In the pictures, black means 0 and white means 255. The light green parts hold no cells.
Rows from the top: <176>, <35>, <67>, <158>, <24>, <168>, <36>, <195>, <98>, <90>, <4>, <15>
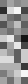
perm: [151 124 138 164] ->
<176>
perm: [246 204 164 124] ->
<4>
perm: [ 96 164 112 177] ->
<15>
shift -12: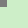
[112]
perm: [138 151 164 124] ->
<176>
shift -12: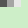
[ 72 152 219]

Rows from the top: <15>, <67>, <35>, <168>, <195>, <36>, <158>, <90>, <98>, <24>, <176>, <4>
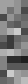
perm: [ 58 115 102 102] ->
<36>
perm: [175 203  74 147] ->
<195>
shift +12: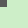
[101]
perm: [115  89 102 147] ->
<168>
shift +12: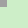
[173]

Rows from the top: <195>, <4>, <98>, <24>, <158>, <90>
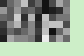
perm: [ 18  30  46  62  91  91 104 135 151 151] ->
<4>
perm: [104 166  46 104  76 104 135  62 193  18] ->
<158>

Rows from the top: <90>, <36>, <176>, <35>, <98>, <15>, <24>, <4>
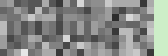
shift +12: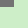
[127 127]
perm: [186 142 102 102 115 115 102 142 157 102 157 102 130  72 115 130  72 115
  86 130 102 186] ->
<35>
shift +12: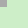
[182]
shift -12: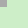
[158]

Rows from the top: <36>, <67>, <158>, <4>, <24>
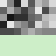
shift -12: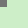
[104]
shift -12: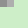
[132 162]
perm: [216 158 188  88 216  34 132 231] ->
<36>
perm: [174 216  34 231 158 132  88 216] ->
<4>

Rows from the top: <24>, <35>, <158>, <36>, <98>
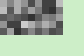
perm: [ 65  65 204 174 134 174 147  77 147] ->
<36>
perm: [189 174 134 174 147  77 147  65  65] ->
<24>
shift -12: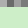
[162  94 147 110]
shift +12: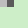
[201 102]
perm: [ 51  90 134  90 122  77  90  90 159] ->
<98>
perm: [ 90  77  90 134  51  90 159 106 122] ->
<158>

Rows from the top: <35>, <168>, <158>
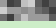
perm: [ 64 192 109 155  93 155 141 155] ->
<158>
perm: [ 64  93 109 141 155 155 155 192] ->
<158>
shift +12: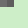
[121 105]
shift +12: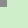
[153]
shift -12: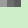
[143  97  81]

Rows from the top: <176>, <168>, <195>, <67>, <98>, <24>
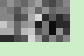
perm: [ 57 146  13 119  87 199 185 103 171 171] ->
<98>
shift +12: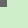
[115]
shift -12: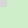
[202]
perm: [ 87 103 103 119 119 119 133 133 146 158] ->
<168>
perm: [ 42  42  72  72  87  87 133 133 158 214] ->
<24>
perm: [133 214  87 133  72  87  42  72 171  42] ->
<195>

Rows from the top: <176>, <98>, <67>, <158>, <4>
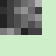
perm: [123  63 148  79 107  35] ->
<67>
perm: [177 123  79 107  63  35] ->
<176>
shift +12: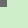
[119]
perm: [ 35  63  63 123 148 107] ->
<4>
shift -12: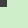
[51]
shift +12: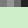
[135 160 119  47]

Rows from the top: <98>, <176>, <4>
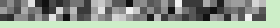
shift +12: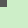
[99]
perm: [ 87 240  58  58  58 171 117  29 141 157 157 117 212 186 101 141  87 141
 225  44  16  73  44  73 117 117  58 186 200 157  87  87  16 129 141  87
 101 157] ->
<98>
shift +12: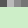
[ 99 198 153 129]
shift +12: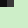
[28 70]
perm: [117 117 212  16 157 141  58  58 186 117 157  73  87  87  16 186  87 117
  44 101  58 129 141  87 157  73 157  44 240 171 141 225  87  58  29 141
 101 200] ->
<98>
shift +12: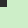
[56]

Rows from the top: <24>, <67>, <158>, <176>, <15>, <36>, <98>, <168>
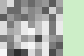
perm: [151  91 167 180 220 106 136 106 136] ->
<24>
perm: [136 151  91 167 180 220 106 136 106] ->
<24>
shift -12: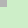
[168]
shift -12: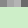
[124 155 168  94]
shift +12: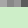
[179 148 163 103]
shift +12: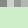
[148 219 163 192]

